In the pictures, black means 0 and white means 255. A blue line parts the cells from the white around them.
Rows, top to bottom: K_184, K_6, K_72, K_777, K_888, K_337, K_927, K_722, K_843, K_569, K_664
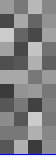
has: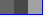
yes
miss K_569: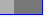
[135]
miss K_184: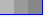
[120]
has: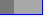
no
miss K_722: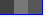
[127]
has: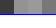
yes

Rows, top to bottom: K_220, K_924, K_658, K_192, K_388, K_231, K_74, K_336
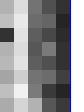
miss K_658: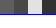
[44]
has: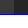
yes
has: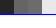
no
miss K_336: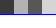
[171]

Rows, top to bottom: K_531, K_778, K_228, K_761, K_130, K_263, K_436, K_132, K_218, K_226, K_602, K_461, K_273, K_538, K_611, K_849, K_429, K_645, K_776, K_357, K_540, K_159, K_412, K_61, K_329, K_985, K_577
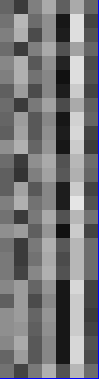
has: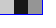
no
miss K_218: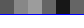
[209]

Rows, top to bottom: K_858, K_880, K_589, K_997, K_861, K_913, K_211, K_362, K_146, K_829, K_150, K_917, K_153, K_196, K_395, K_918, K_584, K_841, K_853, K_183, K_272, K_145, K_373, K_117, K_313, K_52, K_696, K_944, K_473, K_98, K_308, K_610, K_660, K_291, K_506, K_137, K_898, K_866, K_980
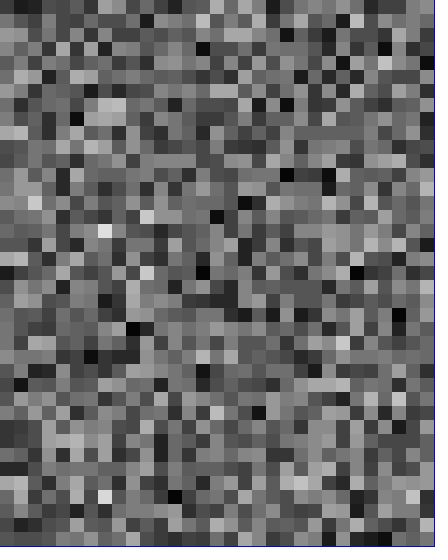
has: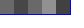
no
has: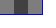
yes
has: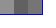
no
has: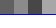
yes

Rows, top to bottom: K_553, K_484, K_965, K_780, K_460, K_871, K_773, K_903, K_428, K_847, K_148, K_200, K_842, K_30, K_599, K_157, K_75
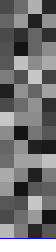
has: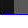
yes
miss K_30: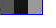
[94]
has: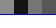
yes
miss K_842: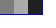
[132]
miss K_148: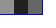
[26]
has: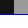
no
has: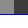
no

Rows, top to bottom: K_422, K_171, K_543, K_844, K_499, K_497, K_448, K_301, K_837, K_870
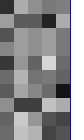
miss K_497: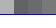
[115]
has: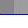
yes
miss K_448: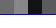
[165]
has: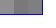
yes
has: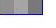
no
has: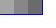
yes
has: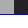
no

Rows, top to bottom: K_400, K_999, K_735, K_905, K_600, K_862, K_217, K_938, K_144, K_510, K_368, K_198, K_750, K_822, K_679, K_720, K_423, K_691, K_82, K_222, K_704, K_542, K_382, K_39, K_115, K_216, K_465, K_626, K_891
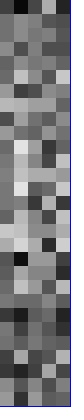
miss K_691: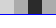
[206]
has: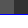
yes
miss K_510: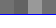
[147]
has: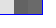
no

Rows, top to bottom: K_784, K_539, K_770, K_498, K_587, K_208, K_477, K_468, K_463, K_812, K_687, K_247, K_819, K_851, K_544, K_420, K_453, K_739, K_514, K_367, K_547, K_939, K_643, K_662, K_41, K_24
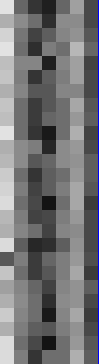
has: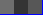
no
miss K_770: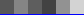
[118]
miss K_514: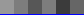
[79]

